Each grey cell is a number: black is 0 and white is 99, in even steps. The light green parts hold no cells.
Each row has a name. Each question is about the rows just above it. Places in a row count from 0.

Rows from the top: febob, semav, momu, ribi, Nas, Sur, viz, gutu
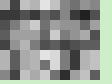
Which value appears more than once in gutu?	[75]
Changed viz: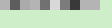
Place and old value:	9, [75]
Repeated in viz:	[70]

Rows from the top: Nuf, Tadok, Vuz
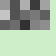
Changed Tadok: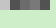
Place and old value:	4, [37]
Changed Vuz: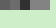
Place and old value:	4, [55]
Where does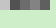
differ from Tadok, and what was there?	3, [47]

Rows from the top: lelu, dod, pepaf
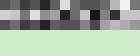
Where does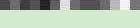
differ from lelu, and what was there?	0, [32]
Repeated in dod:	[77]
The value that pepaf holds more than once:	[32]
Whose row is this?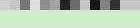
dod
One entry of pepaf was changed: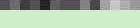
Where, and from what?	11, [72]

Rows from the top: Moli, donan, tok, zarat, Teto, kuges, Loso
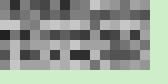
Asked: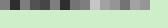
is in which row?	Moli
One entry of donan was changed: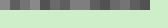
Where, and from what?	6, [32]
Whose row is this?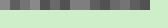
donan
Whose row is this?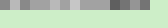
Teto
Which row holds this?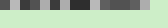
kuges

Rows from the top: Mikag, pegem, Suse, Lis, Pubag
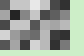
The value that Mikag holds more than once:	[77]
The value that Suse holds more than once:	[77]

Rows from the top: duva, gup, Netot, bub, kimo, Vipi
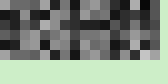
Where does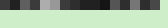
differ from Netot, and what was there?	5, [55]
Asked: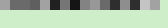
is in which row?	Vipi

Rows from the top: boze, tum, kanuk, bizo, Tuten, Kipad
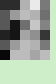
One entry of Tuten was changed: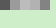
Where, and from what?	4, [47]
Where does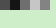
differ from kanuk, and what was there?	0, [34]
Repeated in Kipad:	[73]
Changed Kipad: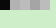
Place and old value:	1, [73]
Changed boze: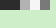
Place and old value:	3, [91]
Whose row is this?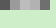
tum
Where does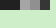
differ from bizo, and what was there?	1, [8]

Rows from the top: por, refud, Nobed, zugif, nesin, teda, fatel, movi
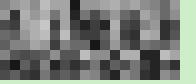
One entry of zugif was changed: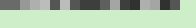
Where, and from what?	1, [37]
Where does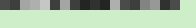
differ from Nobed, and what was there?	9, [24]
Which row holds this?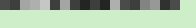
Nobed

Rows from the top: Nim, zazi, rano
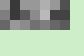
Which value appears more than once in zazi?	[26]
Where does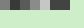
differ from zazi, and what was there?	4, [72]
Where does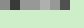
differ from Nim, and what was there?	0, [59]
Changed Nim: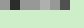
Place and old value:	1, [22]
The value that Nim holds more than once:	[59]
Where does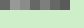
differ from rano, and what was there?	3, [44]
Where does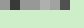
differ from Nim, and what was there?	5, [59]

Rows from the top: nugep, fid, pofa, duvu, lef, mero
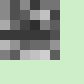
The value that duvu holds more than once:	[22]
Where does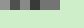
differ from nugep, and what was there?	0, [53]
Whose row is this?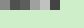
fid
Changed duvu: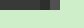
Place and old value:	4, [22]
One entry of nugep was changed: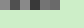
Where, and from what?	5, [45]
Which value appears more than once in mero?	[36]

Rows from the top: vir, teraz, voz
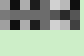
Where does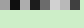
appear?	voz
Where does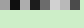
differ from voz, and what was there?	7, [25]
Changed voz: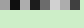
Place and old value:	6, [72]
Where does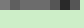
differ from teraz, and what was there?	1, [42]
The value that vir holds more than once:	[6]
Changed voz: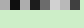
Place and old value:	0, [62]
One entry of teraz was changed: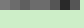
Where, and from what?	2, [42]

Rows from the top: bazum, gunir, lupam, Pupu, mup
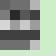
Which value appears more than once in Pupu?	[25]
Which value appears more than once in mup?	[43]
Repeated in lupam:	[61]
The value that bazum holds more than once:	[43]
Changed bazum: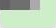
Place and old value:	3, [70]
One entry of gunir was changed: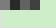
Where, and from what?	2, [34]

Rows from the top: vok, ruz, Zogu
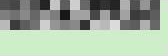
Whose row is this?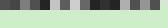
vok
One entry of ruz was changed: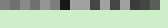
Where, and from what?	3, [40]
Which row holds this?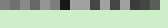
ruz
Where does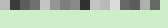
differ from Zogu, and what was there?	4, [80]

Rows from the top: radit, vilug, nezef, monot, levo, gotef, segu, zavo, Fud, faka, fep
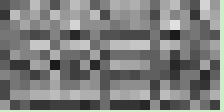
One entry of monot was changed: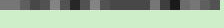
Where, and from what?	11, [32]
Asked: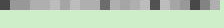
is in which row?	faka

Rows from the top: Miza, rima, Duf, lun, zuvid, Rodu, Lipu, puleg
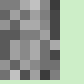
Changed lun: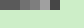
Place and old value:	2, [49]
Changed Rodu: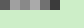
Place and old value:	5, [27]
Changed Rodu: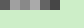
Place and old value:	4, [44]

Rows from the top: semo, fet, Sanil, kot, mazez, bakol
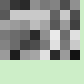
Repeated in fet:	[78]
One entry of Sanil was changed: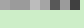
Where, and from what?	2, [56]
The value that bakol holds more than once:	[60]
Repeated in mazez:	[47]

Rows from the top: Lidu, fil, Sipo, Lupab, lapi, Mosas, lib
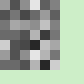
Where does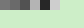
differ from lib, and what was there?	0, [41]
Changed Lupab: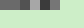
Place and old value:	3, [70]
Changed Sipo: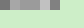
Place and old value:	3, [55]
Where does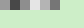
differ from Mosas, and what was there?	1, [32]

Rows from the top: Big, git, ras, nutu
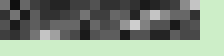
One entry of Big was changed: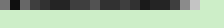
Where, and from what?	16, [19]
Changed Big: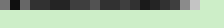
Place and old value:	3, [24]
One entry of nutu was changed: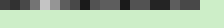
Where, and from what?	5, [62]
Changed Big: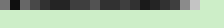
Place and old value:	3, [24]
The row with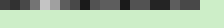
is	nutu
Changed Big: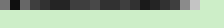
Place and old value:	9, [32]
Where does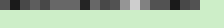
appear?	ras

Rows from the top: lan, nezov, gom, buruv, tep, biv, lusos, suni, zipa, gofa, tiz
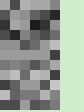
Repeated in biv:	[60]
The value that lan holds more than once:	[65]
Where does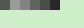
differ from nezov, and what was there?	2, [56]
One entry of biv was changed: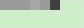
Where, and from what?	3, [60]
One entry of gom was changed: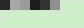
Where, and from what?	0, [20]
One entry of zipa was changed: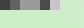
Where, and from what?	4, [33]

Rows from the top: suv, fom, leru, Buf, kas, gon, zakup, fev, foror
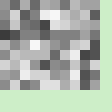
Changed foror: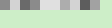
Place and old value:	2, [46]
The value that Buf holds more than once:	[50]

